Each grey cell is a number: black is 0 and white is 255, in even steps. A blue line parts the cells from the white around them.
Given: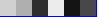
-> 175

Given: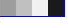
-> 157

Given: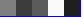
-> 91

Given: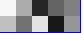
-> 192

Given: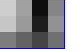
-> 161

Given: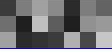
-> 176
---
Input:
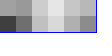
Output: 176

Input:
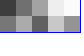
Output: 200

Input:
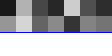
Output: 131

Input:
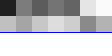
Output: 138

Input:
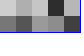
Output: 141

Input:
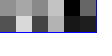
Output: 23

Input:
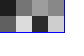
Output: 44
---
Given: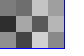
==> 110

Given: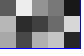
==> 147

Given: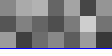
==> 164

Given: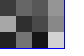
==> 102

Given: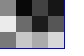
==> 8

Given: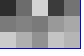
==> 211
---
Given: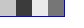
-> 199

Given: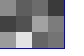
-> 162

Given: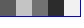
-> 196

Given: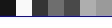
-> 174

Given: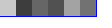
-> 163

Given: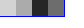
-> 171

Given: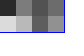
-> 185

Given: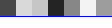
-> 217
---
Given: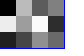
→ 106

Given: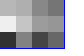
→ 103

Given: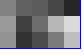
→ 189

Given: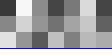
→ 170

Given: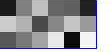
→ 245

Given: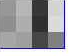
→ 128

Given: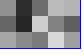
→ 159

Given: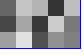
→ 128

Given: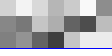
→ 236

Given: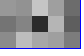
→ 124
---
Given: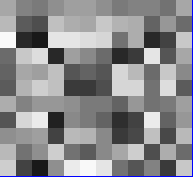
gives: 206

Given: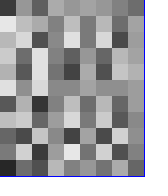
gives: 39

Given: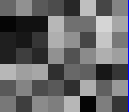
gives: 120

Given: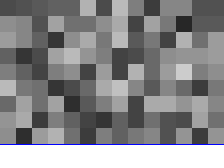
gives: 142

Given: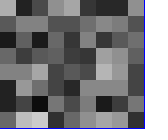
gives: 104
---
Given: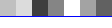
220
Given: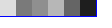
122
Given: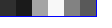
26
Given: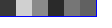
208
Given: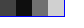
14
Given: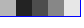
35
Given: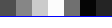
134
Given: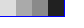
170
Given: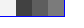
65
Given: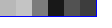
196
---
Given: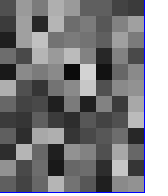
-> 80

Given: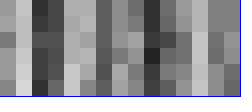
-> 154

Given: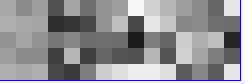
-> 169

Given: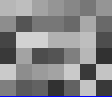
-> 183

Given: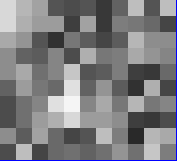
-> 216

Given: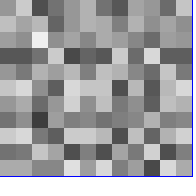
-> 151

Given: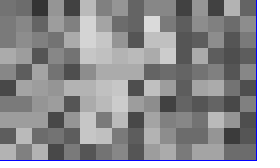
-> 115
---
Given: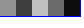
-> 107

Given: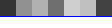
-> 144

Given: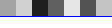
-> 164

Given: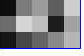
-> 123

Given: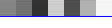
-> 132

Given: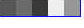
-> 107

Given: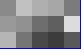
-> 138

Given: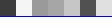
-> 166

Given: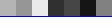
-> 129
